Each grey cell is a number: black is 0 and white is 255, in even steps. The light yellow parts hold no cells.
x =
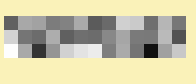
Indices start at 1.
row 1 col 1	97
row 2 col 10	122
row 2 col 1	211
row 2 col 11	121
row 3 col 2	169
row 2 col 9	166
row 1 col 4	124
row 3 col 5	209
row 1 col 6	170
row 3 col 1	254
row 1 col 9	208

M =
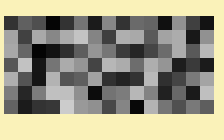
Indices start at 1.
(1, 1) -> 51
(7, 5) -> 204
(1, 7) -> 27
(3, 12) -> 108
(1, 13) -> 145
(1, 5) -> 51
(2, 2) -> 65
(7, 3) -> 51
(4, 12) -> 149
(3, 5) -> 47
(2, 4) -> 135
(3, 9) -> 60
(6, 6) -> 143
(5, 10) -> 50
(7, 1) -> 99
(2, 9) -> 175
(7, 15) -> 94
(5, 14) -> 122
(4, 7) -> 68
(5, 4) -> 179
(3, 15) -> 184
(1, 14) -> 64
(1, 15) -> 19
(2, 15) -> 145
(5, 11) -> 185
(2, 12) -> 163
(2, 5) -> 172
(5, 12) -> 48
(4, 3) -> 22
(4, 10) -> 109
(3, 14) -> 89
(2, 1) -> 164

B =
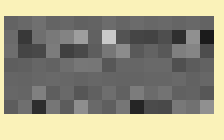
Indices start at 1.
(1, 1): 99
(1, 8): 108
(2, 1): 107
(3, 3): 72
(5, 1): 101
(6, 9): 97
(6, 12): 115
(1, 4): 100
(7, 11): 75
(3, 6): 73
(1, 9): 101
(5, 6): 100
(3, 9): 140
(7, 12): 73
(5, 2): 100
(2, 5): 131
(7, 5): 92
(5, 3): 103
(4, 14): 92
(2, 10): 69
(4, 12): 105
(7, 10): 37
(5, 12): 102
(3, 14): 133
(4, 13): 80
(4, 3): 102
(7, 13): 120
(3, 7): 93
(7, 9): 118

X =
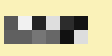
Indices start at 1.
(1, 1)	88
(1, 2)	241
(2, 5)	17

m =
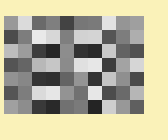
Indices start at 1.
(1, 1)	153
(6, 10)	182
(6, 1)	85
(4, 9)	163
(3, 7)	42
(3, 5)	141
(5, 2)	135
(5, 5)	100
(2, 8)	85
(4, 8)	61
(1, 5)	67
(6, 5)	147
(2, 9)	125
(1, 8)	226
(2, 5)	127
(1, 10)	159
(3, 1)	189
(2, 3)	233
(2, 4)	215

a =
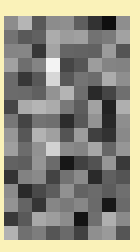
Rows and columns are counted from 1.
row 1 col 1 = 140
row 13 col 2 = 42
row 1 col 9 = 142
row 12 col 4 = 67
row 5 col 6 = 116
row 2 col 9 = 162
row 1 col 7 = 50
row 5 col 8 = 172
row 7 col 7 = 162
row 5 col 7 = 108
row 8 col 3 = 115
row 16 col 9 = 85
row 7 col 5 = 121
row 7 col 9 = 175
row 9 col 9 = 137
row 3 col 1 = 133
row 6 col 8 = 69
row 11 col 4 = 107
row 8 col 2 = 68
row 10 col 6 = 132
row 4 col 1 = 161
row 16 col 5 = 106
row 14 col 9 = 106
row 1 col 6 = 94
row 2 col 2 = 89
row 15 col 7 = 111
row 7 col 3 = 181
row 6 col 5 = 180
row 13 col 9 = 111
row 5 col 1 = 107
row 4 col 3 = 132
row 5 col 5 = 87
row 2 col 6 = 160
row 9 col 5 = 84

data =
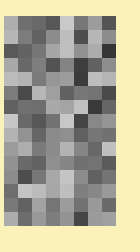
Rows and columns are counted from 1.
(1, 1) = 174
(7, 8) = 102
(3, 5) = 191
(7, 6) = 192
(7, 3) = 110
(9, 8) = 113
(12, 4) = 168
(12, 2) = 77
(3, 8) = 53
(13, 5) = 190
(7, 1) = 97
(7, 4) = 169
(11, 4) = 143
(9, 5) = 143
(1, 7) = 156
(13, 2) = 196
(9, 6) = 96
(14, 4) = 117
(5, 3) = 122
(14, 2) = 98
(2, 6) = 78
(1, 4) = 87
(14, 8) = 106
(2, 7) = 183
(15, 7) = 155
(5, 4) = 150
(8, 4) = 114
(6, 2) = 74
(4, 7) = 97
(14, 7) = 153
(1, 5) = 201
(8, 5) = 199
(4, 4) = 82
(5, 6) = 59
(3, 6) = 145
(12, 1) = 140

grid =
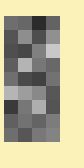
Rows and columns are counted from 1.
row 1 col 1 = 110
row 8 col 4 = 124
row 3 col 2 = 71
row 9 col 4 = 131
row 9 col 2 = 86
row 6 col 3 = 137
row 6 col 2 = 157
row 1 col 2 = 103
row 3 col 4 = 200

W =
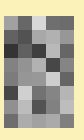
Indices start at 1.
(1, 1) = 161
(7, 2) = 188
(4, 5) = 133
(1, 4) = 111
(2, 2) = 82
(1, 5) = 108
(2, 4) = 177
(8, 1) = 110
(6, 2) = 208
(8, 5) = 127
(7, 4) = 129
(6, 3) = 114
